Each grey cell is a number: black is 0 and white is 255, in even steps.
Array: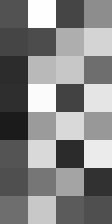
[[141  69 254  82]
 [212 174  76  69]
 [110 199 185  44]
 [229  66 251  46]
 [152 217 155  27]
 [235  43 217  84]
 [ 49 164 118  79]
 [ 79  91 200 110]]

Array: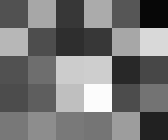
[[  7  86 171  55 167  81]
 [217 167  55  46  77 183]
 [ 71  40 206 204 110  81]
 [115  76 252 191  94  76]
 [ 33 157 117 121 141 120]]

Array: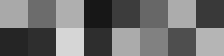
[[ 57 172 103  60  23 175 108 169]
 [181  78 129 171  46 214  46  37]]

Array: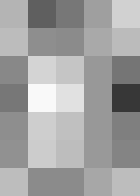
[[209 159 119  95 180]
 [187 169 139 142 188]
 [117 152 197 212 136]
 [ 55 152 225 249 119]
 [127 152 192 206 142]
 [132 153 189 204 145]
 [189 167 139 139 189]]

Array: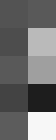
[[ 89  83]
 [186  77]
 [159  89]
 [ 29  67]
 [247  92]]

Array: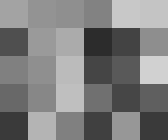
[[196 200 130 143 147 163]
 [142  67  44 171 154  79]
 [209  89  69 187 143 128]
 [ 95  70 112 191 135 104]
 [ 58 151  64 128 180  58]]
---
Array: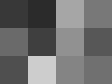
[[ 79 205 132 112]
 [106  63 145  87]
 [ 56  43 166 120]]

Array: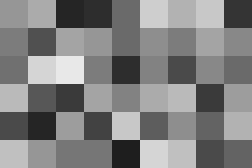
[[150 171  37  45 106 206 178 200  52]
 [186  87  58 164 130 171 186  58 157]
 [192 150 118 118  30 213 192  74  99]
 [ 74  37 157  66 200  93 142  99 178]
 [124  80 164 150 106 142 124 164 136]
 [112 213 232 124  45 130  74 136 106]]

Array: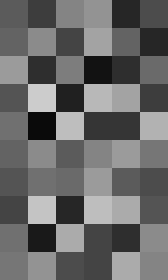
[[ 84 204  32 184 163  61]
 [ 68 196  38 190 171  84]
 [ 99 139  68 163  99  38]
 [118 147  76  68 171 132]
 [ 99 139  91 132 155 118]
 [ 84 112 106 155  91  76]
 [155  46 125  18  46 106]
 [ 91  61 132 147  38  76]
 [112  25 171  68  46 139]
 [112  10 190  53  53 178]]

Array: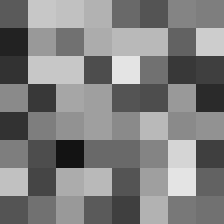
[[126  77  19 105 105 132 213  63]
 [ 34 153 113 172 185 185  98 205]
 [ 50 126 146 159 138 185 138 146]
 [ 84 113 153  90  63 178 120 113]
 [138  56 166 159  84  77 153  42]
 [193  69 172 185  84 159 228  98]
 [ 90 199 193 178 105  84 132 126]
 [ 50 199 199  77 228 113  56  63]]

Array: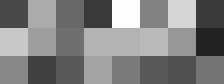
[[136  65  89 164 123  89  81 117]
 [ 73 171 104  58 253 129 214  58]
 [200 158 111 179 179 186 151  35]]

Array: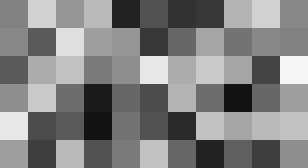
[[231  76  90  19 115  82  42 193 165 185 193]
 [142 201 109  26 103  76 179 109  19 103 158]
 [129 209 150 185  34  82  50  56 179 209 136]
 [158  62 185  82 123 193 103  34  96  62 142]
 [ 90 172 193 123 142 231 172 201 165  68 245]
 [136  90 223 158 150  56 103 165 115 136 129]]

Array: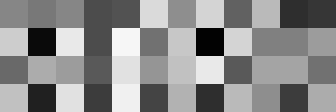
[[134 120 134  76  82 218 142 212  97 186  46  54]
 [105 172 156  89 225 149 193 233  89 164 164 113]
 [193  32 225  60 240  68 178  46 186 142  60 172]
 [205  10 233  76 246 113 199   2 212 128 128 156]]

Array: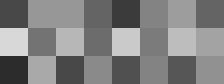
[[ 44 169  72 138  80 131  86 145]
 [ 72 151 151 100  59 131 157 100]
 [216 115 183 108 202 123 189 163]]
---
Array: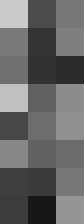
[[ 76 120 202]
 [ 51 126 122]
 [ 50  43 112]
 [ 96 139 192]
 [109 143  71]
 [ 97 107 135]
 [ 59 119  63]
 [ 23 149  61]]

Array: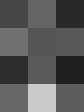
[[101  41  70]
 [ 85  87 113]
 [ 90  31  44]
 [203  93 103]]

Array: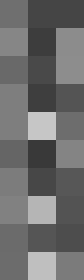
[[ 69  69 111]
 [ 61 140 134]
 [ 73 141 105]
 [ 62  84 126]
 [198 109 126]
 [ 57 132 101]
 [ 71  87 124]
 [181  83 129]
 [ 85  77 107]
 [191 123 108]]

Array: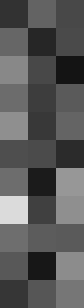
[[ 99  72  50]
 [ 38  74 102]
 [ 72  20 136]
 [ 61  90 108]
 [ 56 100 143]
 [ 75  43  78]
 [ 27 151 109]
 [ 64 143 219]
 [ 92  90 110]
 [ 23 140  88]
 [ 86 118  54]]

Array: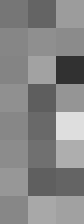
[[100 156 118]
 [143 139 134]
 [162  49 132]
 [ 94 149 144]
 [105 222 135]
 [112 174 140]
 [ 95 100 151]
 [168 161 135]]

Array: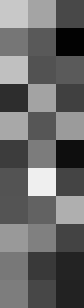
[[164  72 200]
 [ 89   2 118]
 [ 82  90 192]
 [163  64  45]
 [ 86 155 168]
 [124  14  60]
 [239  68  83]
 [ 98 175  84]
 [128  67 153]
 [ 57  35 120]
 [ 71  34 125]]
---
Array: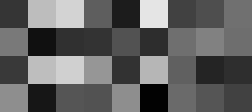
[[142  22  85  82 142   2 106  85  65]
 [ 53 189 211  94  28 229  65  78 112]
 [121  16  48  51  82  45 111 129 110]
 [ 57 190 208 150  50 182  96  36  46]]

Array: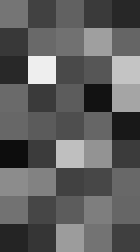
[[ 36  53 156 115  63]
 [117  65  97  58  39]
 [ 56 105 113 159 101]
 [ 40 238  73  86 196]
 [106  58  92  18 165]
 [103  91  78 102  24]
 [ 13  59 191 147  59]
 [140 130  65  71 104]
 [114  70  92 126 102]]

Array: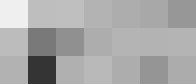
[[178  52 176 185 173 149 172]
 [239 190 191 179 173 168 151]
 [188 121 144 173 180 179 180]]

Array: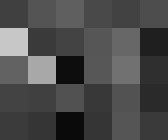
[[ 59  53  10  53  85  58]
 [ 64  84  95  73  66  77]
 [199  58  67  86 103  31]
 [ 98 168  13  87 113  47]
 [ 67  64  81  56  82  42]]

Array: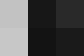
[[199  19  26]
 [194  23  41]]

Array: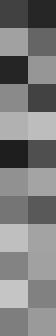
[[126 154]
 [ 65  38]
 [161 101]
 [ 37 150]
 [138  66]
 [177 189]
 [ 30  79]
 [145 164]
 [117  89]
 [191 163]
 [131 161]
 [197 129]]

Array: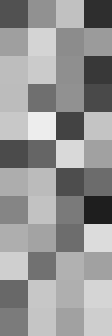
[[123 197 161 206]
 [ 81 145 193  46]
 [159 212 140 155]
 [189 203 143  56]
 [188 111 145  73]
 [200 237  67 196]
 [ 75 101 217 161]
 [173 187  77 108]
 [133 194 122  30]
 [174 163 109 220]
 [207 113 177 161]
 [104 199 175 213]]
